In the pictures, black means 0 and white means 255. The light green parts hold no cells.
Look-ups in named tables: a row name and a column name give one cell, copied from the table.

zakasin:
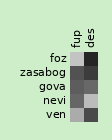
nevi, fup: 102
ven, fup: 171
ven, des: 74
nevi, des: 188
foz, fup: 195
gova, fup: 93
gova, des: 104
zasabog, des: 60
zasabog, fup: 82
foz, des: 37

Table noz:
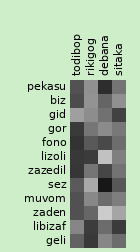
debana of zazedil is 70
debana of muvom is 108
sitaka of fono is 109
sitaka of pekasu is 116
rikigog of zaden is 102
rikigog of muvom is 136
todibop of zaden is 81
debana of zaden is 204
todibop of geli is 98
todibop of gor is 58
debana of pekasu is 45
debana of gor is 139
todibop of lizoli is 56
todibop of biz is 76
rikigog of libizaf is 60
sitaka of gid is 65
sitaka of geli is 108

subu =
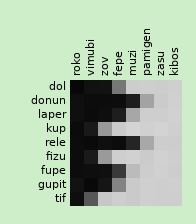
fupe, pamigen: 205
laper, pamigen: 206
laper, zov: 14
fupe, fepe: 57
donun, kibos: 208
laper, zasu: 206
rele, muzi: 37
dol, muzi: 205
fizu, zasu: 209
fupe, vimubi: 14
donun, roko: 15
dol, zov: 18
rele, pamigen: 168
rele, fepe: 12
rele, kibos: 205
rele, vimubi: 10
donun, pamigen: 163
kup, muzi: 212
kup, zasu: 211
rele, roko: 12

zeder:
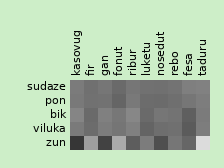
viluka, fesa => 91
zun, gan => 66
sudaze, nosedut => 112
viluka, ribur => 128
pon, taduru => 125
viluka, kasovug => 122
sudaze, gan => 118
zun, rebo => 118
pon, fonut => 101
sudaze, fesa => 127
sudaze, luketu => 113
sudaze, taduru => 129
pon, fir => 113
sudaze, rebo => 115
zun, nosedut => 79
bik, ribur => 135
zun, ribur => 93
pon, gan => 114
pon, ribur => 121
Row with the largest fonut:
zun

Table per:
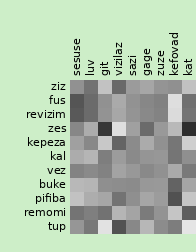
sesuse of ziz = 145
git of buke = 143
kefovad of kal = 117
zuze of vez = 145
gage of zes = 107
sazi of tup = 136
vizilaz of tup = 82

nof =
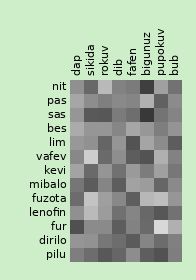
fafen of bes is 166
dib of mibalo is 93
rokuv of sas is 87
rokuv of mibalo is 133
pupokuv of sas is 116
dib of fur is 93
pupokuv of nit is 160
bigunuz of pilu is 94
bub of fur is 176
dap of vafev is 136
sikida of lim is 145
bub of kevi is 119
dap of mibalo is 118
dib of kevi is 113
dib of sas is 123
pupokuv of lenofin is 87
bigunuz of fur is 106
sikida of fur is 139
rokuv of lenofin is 156
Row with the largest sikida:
vafev

